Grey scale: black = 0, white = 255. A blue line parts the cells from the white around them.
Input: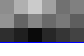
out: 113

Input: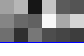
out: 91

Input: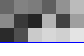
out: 146

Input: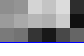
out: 220

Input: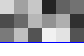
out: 98

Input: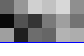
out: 216
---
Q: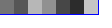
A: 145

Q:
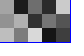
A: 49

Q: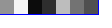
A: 46

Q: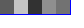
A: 50

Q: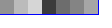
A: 59

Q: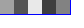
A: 233

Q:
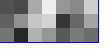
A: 211

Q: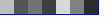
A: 63

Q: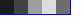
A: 158
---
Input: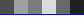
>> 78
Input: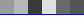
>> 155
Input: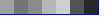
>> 161
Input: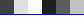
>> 65
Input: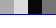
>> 171
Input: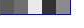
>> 91
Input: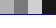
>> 177
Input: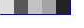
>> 222
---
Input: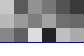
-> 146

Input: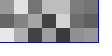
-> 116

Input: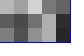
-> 211

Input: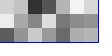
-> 49

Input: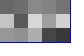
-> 137

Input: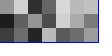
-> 48
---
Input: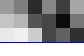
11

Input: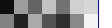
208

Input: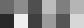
127

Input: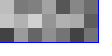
171

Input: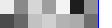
29

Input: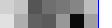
133

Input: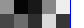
135
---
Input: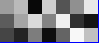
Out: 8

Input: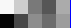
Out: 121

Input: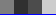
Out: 76

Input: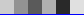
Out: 90

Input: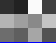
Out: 250

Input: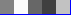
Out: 103

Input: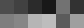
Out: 43

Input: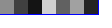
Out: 20

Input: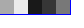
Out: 25
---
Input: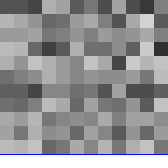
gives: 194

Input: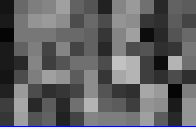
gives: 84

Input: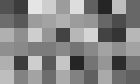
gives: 163

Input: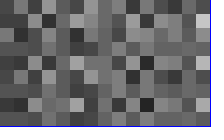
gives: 77

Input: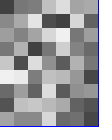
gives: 137

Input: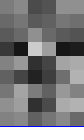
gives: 97
